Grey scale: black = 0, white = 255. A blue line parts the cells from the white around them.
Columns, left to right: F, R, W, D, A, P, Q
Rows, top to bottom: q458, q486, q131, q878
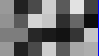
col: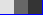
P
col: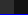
A
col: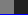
R
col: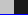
D

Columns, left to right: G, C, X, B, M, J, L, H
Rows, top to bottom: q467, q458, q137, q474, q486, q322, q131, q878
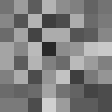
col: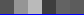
J
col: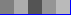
J
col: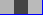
X
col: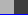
B
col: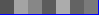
C

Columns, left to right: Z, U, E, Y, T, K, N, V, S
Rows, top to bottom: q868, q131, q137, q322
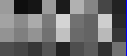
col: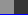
E
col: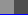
Z
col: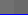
K
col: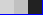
T
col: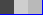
V
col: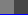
U

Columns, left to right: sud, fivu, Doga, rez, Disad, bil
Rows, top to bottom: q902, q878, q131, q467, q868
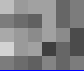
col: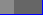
Disad
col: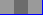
fivu
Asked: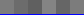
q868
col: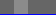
Disad
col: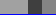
rez

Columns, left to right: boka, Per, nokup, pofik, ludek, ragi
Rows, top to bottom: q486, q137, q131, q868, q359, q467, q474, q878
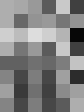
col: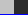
ragi
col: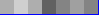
boka
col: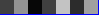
ragi

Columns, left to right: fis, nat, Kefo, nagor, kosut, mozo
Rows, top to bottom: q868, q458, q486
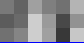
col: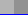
mozo
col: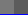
fis
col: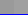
nagor
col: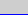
Kefo

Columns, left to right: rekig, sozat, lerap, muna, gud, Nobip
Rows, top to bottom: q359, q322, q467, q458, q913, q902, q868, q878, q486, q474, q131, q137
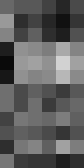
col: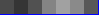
Nobip
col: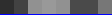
sozat
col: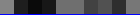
rekig
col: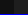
gud

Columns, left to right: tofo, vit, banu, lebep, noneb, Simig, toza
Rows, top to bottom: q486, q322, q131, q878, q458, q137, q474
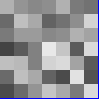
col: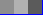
Simig
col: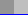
vit
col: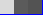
toza
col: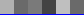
tofo
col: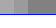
banu
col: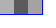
Simig

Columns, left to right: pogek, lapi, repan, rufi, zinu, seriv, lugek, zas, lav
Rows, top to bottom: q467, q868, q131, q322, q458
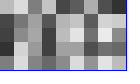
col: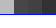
pogek
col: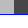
pogek
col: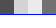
zas
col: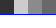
lav
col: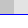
seriv
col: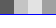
seriv

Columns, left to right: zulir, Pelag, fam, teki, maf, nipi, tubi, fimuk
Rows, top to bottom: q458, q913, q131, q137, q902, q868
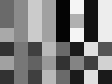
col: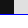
tubi
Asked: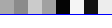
q131
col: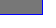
Pelag

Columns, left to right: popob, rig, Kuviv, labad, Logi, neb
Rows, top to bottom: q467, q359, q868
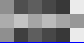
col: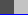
rig
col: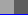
Kuviv
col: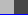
labad
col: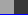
Logi

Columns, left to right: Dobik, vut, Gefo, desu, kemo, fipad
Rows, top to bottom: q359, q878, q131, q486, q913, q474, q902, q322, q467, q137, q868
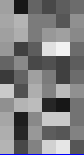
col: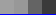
Dobik
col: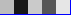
kemo
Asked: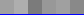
q131
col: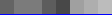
Gefo

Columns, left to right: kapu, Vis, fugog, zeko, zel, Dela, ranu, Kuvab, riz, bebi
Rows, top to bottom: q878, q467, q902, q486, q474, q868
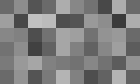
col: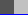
fugog
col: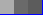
bebi
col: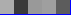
riz
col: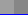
kapu
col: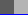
riz
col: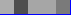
zel

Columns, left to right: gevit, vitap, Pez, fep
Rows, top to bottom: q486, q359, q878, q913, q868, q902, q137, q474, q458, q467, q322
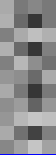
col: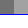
vitap
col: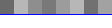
vitap
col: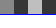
Pez
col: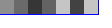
Pez
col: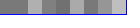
fep
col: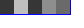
Pez

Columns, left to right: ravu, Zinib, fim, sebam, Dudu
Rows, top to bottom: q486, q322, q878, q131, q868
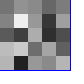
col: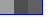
Dudu
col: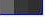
sebam
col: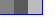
ravu
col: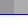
fim

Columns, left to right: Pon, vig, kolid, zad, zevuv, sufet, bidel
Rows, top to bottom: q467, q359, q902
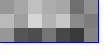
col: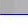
zad
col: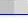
kolid
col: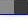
sufet
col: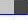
zevuv

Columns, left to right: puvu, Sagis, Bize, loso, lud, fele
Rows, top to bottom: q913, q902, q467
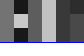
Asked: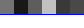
q467
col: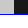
Sagis
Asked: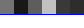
q913
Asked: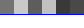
q902
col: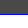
fele

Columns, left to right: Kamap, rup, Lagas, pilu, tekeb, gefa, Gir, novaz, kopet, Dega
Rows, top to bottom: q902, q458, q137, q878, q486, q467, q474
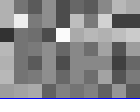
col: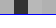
Kamap
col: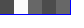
tekeb

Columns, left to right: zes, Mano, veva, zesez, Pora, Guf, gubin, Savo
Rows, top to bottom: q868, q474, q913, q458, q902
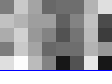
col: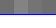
Guf
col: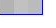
gubin
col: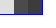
Savo

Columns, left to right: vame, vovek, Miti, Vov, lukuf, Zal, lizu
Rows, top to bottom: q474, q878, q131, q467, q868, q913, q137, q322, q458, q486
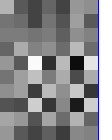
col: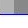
Zal
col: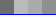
lukuf
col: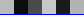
Zal
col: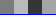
Vov

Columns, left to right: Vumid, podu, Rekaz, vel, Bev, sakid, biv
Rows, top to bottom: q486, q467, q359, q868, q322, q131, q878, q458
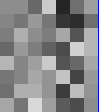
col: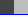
sakid
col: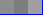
Rekaz
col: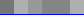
podu
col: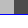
sakid

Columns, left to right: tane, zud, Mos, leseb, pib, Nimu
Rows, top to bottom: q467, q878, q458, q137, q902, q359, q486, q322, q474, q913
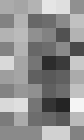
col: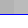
zud
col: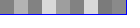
tane
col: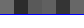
leseb
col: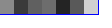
pib
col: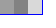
tane
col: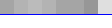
zud

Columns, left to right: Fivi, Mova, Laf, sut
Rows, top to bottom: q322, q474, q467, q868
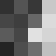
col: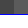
Fivi
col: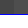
Mova
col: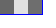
Laf

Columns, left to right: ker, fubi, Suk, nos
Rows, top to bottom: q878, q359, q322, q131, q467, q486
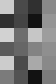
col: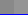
nos
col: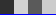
ker
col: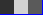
ker
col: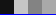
Suk
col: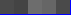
fubi

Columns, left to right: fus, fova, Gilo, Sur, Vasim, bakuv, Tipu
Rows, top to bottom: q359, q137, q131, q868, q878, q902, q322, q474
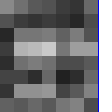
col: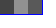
fova
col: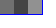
fova
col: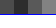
bakuv
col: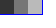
Gilo
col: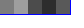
bakuv
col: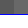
Tipu

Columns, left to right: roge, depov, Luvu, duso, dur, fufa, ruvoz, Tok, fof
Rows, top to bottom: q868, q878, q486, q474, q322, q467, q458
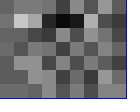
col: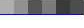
ruvoz
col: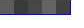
fof
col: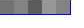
Tok
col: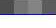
Tok
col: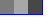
Luvu
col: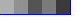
ruvoz

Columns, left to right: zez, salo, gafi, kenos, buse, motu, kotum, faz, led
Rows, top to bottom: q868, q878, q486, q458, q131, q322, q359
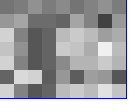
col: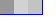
zez
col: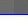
kenos
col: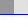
faz
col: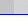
zez
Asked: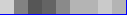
q131
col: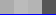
led
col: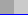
motu

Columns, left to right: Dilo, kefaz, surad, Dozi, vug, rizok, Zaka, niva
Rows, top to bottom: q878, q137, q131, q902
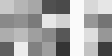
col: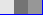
niva
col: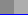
Dilo
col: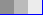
kefaz
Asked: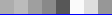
q131

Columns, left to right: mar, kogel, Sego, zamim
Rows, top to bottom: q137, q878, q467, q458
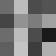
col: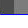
Sego
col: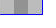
kogel

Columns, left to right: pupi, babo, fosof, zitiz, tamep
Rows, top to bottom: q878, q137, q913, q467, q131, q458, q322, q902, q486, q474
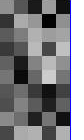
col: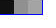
tamep
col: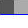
babo
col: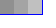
tamep
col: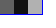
tamep

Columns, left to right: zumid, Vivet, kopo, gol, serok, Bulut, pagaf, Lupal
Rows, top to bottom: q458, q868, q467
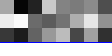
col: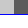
gol
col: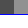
Lupal
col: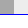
zumid

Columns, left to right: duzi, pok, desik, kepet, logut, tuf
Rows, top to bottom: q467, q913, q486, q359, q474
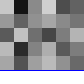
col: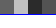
pok
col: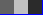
pok
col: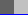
pok
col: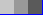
duzi
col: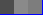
logut
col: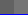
tuf
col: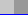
duzi

